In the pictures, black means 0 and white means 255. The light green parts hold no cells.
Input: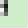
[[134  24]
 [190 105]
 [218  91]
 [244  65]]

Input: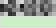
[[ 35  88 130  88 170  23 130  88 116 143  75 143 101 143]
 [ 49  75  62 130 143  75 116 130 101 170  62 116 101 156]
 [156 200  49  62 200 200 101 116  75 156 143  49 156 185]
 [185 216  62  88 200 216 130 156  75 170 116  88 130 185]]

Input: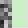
[[ 37 193 146]
 [ 51  79 132]
 [ 66 208 118]
 [ 94 106  79]
 [106 177  94]
 [132  79 193]
 [177 146 161]]

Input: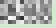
[[ 77 105 249 236  91  50 221 175 221 144 105 236 118]
 [105 160 191 160 221  77 191 160 175 205 132 205 144]
 [160 191  91  91 236 160 132 132 118 205 144 118 175]
 [175 175 118 118 175 221 132 132 118 160 175 132 160]
 [191 191  91 144 236 205 144 191 118 221 144 144 160]
 [205 221  91 118 221 236 144 175 105 205 160 118 175]]

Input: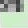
[[ 79 151 108 108  64 167]
 [123 123 182 182  64 151]
 [196  79 167 167  79 135]]

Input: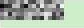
[[  7  47  59 188 188  71  20 148 201  85 230 148 188 201  85 242]
 [ 85 132 117 101 117 101 132 132 132 173  85 148 148 132 117 132]
 [101 161 101 117 173 117 201  85  71 161 201 101  85 161 188 173]
 [117 148 132 132  71  85 173 188  71 101  47 215 117  59 101 148]
 [148 201  47 173 132 117 161 201 173 161 188 230 215  71 148  59]]

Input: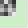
[[ 91 218 118  47]
 [106  61 161 233]
 [148  77 176  91]
 [190 132 206 161]]
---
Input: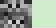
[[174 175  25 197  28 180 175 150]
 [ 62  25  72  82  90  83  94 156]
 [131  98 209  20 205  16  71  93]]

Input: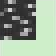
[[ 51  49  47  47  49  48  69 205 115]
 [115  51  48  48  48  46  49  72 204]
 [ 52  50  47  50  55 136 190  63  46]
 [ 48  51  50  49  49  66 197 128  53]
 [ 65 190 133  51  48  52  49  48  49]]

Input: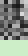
[[114  97  96  35  25  68 185]
 [106 107 128 112  72 217 173]
 [ 90 131  93 103 141  53  98]
 [121  77 122 120  95 110 162]
 [179  42 185  86  44 169 154]]

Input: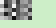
[[159  33  96 242  84 127 116 163]
 [149  29  91 245  85 122 109 167]]

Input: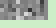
[[106 147  92 141 130 139 127 149 132 136  88 136]
 [138 134 150 154 179 126 215 181  81 138 121 136]]

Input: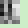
[[ 37 177  28 228 231]
 [ 20 118  71 188 220]
 [130  96 181 111 122]]

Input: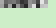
[[160  78 164  37 151  82  40 152 221  43 194 200]]

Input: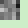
[[137 113 128 128  24]
 [118 132 125 161  76]]
